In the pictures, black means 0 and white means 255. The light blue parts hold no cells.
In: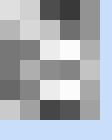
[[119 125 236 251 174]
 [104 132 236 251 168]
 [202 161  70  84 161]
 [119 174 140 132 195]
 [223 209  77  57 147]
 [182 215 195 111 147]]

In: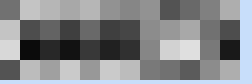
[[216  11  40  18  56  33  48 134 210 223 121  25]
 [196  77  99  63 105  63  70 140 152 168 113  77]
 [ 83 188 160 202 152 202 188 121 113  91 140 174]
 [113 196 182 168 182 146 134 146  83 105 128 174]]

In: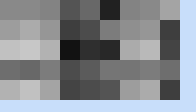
[[110 104 124  76  91 117 117 124 110]
 [137 137 131  84 104  33 131 137 164]
 [157 171 150  62  76 124 143 150  62]
 [178 193 164  68  76  84 157 171  62]
 [193 199 178  18  47  40 171 185  68]]

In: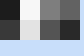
[[ 57 227  84  41]
 [ 28 247 126  98]]

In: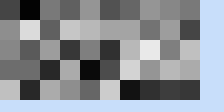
[[ 69   3 121  96 149  82 102 149 135 121]
 [192  40 171 142 102 204  18  48  61  55]
 [135  90 157  55 127  48 184 233 127 192]
 [109 109  40 171  10  76 211 149 184 171]
 [142 219  96 198 184 164 164 115 157  69]]

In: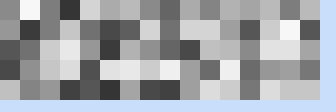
[[151  59 125 198 113  73  94 212 113 212 212 159  86 204 247  86]
 [ 86 113 204 232 151  59 178 144 101  73 192 186 138 226 226 165]
 [192 132 151  65  86  53 165  73  65 159 220 204 119 220 198 198]
 [ 73 144 198 220  80 226 232 204 239 159 107 239 107 151 159 119]
 [138 247 125  53 212 171 186 138 101 171 132 178 165 186 125 186]]
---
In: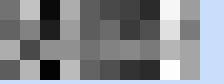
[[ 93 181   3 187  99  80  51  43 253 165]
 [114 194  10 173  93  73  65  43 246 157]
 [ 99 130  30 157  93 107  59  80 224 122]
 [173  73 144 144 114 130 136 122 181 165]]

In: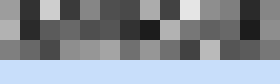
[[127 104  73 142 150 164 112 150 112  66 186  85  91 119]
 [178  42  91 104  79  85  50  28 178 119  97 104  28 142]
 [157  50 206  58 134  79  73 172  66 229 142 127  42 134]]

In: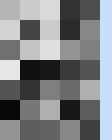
[[230  16  23  57  84]
 [147  92  99 135  63]
 [ 84  50 127 106 175]
 [  9 119 175  23  92]
 [210  69 203  43 135]
 [181 203 217  50  77]
 [112 195 223 147 127]]

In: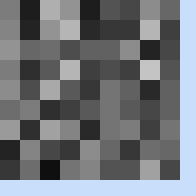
[[ 55 109  15 116 132  83  83 161  71]
 [109 124  47  63  89 116  89  71  97]
 [ 35 132  71  55 140 103  55 109 103]
 [124  47  89 181  63  77  63 196  83]
 [147 103 109  77  97  97 140  35  71]
 [132  35 147 181  41  55  55 181  63]
 [154  47 161 132  41 116 124  63 116]
 [140  77 169  89  55 116  97  41  97]
 [124  29 175 147  29  83  71 140 103]]

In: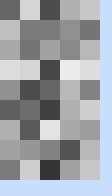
[[123 206  53 162 199]
 [ 96 110  65 176 206]
 [221 213  71 235 221]
 [102 213  77 176 199]
 [144  77 102 184 130]
 [191 123 123 144 117]
 [162 150 130  84 184]
 [169 117 162 137 184]
 [176  90 227 169 156]]

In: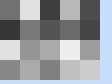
[[113 224  62 184  77]
 [ 55 121  84 107  69]
 [136 170 128 192 204]
 [224 150 170 238 156]]

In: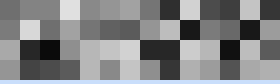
[[169  39  11 143 183 196 210  39  39 204 183  17 189  91]
 [149  68  76  91 183 137 196 143  54 176 156  83 169 176]
 [123 216 111 162 117  97  91 149 189  24 123 105  24 156]
 [111 131 131 224 137 149 162 117  47 210  76  62 196  54]]
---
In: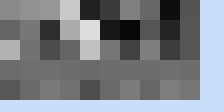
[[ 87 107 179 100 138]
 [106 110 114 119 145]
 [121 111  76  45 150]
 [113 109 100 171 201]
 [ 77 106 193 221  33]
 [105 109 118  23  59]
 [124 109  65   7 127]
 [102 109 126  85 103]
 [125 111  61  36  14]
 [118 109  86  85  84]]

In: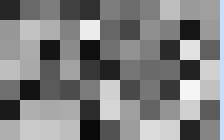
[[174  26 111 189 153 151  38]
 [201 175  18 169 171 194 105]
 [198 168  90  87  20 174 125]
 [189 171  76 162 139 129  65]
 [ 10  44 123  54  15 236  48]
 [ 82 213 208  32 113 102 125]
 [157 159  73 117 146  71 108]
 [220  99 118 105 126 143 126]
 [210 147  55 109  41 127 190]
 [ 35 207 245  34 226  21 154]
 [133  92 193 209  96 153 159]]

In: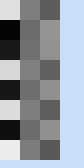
[[236  15 220  23 215  25   4 223]
 [124 108 126 110 128 112 108 126]
 [ 88 144  94 144  97 145 148  93]]

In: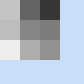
[[237 189 196]
 [173 134 100]
 [145 125  54]]

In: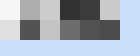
[[223 246]
 [ 83 173]
 [195 204]
 [109  50]
 [ 82  60]
 [ 76 202]]

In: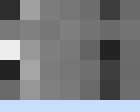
[[106  35 237 120  45]
 [150 165 152 128 160]
 [128 124 127 119 124]
 [122 118 121 127 118]
 [106 112 100 115 110]
 [ 56  62  35 106  60]
 [110 106 107 115 106]]

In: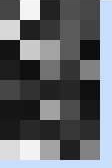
[[219  24  21  70  28  19 216  70]
 [243  40  20  49  15 202  31 244]
 [163  34 162  33 114 163  53  34]
 [ 32  54  76  38  52  91  90  80]
 [129  44  23  15 130  13  66  71]]
